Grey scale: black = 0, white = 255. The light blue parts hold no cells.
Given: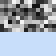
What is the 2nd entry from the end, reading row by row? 143
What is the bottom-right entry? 102
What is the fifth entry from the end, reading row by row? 157
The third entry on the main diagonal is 102
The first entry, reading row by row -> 102
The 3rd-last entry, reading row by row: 214
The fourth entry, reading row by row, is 244
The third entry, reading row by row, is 143
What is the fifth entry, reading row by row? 214
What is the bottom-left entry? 44
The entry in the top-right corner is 244

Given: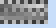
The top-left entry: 197
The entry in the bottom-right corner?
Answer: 183
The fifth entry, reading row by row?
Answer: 183
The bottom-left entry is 70
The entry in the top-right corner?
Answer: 70
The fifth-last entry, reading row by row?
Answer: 170
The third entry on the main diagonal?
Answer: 98
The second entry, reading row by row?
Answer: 85
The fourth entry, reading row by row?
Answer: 70
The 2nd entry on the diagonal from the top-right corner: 212

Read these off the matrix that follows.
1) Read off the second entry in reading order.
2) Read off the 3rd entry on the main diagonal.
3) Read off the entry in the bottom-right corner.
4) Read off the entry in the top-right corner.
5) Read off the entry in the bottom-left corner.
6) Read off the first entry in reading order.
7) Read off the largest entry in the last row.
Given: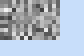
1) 130
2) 217
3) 217
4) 102
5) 89
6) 130
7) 231

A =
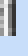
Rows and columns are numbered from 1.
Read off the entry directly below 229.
244
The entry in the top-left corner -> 175
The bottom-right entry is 52
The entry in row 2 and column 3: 109
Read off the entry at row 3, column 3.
122
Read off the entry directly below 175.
202
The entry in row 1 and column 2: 244
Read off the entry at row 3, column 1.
122

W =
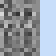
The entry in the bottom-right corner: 127
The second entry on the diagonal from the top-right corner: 142
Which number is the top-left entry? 173
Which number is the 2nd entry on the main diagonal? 157
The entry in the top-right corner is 142
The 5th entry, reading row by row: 142
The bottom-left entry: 173
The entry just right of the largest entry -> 83
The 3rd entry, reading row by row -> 83
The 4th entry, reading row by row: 157
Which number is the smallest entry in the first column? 67
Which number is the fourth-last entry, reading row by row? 83
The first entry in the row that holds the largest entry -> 215
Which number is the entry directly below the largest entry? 173
